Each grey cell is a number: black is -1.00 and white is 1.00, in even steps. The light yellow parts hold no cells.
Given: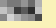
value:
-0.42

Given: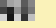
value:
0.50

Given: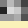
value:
-0.36

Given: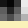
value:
0.40

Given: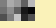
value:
-0.37

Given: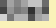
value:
0.40

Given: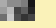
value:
-0.47

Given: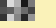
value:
0.17

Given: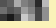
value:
0.12
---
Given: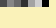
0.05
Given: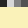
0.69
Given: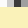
0.60
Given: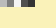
-0.03
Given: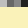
-0.19
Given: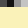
-0.86
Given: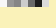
0.18
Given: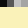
-0.31
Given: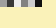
-0.56
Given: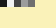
0.90
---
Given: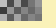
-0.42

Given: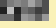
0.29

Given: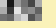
-0.11

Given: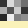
0.72

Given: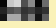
0.08

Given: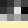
-0.60

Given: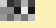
-0.37

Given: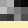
0.40

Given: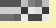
0.00
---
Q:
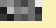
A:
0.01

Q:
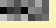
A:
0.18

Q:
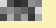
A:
0.68

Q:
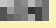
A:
0.55

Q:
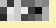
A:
0.48

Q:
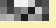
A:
-0.26

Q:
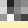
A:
0.59
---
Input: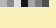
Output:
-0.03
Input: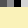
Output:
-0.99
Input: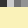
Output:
-0.10
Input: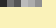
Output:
0.35
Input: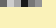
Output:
-0.07
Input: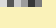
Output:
-0.58
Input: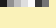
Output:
-0.56
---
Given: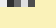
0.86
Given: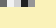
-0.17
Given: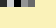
-0.66
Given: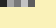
-0.72
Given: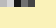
0.47
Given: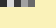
-0.64
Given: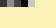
-0.57
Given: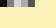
-0.87
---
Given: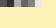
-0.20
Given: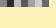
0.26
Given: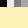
0.85
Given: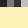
-0.05
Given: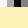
0.34
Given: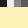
0.86
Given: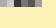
-0.09
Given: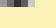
-0.60
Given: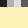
0.39
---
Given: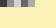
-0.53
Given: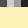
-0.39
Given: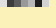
0.76
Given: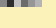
0.07
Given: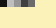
-0.87
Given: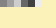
0.03
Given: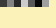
-0.55
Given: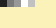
-0.74
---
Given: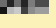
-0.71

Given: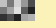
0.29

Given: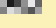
-0.78

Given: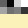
-0.94

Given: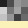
-0.07

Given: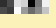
-0.41
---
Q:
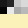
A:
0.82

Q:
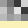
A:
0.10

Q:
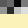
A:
-0.67

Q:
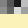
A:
-0.22

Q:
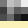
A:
0.15

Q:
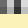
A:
0.38
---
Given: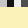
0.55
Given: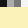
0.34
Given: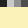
0.12
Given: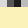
0.47
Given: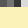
-0.09
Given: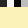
0.48
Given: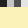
0.54
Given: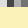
0.37
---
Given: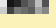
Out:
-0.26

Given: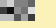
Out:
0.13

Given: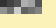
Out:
-0.24

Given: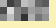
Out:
0.24

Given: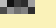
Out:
-0.11

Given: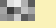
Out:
-0.03
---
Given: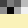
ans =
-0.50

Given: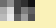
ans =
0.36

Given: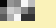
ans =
-0.07

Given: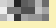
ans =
0.87

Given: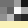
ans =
0.02

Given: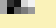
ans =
0.31

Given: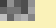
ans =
-0.19
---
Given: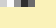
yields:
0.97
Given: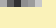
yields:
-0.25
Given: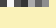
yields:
0.94
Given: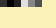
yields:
-0.97
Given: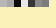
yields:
0.32
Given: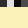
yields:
0.77
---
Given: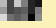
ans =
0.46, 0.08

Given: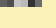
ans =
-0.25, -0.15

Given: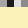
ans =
0.30, 0.09

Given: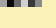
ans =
0.29, 0.08

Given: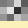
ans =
-0.04, 0.29

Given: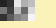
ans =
-0.73, 0.92

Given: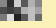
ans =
0.05, -0.17

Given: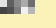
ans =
0.77, 0.43
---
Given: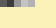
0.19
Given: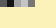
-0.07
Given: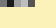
-0.07
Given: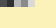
0.08
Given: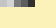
-0.04
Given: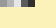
0.20
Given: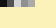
0.13
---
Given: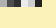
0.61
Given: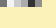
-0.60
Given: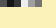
0.25
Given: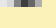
-0.19
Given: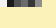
-0.57
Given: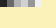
0.18
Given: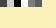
-0.03
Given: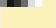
0.74
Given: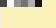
0.37
